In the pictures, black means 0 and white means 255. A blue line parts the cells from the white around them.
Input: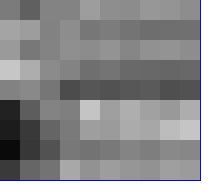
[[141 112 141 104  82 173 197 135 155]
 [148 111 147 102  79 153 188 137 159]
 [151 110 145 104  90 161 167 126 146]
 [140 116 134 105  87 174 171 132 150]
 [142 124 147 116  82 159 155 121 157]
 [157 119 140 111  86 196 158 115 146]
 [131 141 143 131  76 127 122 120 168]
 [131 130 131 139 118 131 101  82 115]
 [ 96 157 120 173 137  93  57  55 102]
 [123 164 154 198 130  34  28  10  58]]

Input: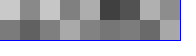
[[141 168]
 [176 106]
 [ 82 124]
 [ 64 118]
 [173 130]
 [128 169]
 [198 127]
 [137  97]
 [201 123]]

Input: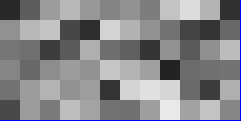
[[ 49 104 187 115 175 134]
 [180  52 143 112  60 195]
 [220  68  90 108 106 162]
 [195 114 146  35 214 233]
 [125 146  53 160 224 158]
 [146 178  96 179 211 113]
 [131 211 110 197  52 114]
 [151  46 175 146 157 163]
 [184  71  91 156 146 189]
 [156 196  61 141 179 122]
 [ 92 183 112 105 156 156]
 [ 41 145 118 133 114  73]]

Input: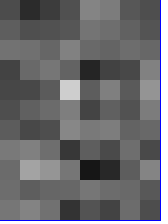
[[ 78  84 103 129 148 124 104  73 132  88  77]
 [ 87  97 109  72  90  82  99 110  93 105 108]
 [124 110 100  66 127  96 125  74  40 108  67]
 [132 116 105  37  93  68 121  94  22 118  83]
 [ 80  86 129  99 206 126 135  55 118 103  51]
 [ 60  81 102 118  91 107  78 110 149 102 113]
 [ 43  79 112 105  72  96  72 128 163  94 131]
 [ 76  94 114  67  71  78  92 121 107 109 118]]

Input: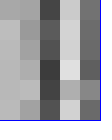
[[114 108 106  95 135 106]
 [203 211 210 224 175 210]
 [ 69  91  82  60  67  82]
 [164 154 162 174 187 162]
 [168 189 186 184 184 186]]

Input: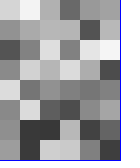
[[162 184 245  76 129 165 100  62]
 [153  83 229 173 118 138  66 128]
 [105 181 129 219 128  77 184 202]
 [177 183 222 182 145  94  56 207]
 [243 170 130 210 117 219  57  58]
 [213 146  84 138 220 137 143 157]]
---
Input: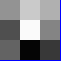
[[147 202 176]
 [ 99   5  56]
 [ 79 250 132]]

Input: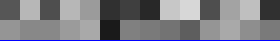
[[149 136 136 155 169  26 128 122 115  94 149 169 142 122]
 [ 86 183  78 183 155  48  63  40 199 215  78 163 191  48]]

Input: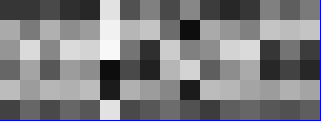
[[188 156 182 176 188  27 176 156 135  27 188 182 164 156 176 164]
 [170 122 176 141 156 241 182 196 108  13 170 149 128 196 188 196]
 [149 218 135 218 211 248 116  47 204 128 141 211 218  54 116  60]
 [102 164  87 156 141  13  73  33 182 211  94 141 170  39  66  39]
 [ 66 102  73 102  87 226  73  87 108  81  60  94 102  87  81  94]
 [ 54  54  73  47  39 226  81 128  73 135  60  39  54 128  94 122]]

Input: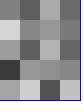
[[213 135 150 121]
 [164 206  82 193]
 [156  94 178 101]
 [128  94 170 107]
 [ 59 150 143 135]]

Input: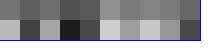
[[186  66 165  29  74 206 157 199 150  74]
 [116  95 110  81  89 144 123 131 123 103]]

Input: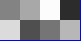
[[219  79 117 183]
 [131 168 252  44]]

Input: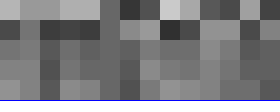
[[181 153 153 175 175 103  54  81 202 168  88  74 160  67]
 [146 130  88 138 130 103  81 122 146 138 130 110 110  88]
 [130 130  81 116 103 103  88 138 122 116 130 116  96  96]
 [116 122  88 110  96 103  96 122 110 110 138 122  88  96]
 [ 74 116  61  67  61 103 138 153  48  74 146 146  74 130]]

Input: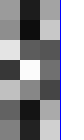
[[228  92  85]
 [192 135  69]
 [155  28 163]
 [142  13 200]
 [128  34 208]
 [ 98  20 170]
 [ 55 251 112]]

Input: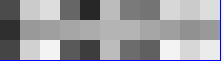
[[ 75 203 221 102  39 188 122 116 215 203 221]
 [ 69 209 243  89  61 188 108  96 243 215 235]
 [ 47 153 159 166 172 180 180 166 159 145 153]]
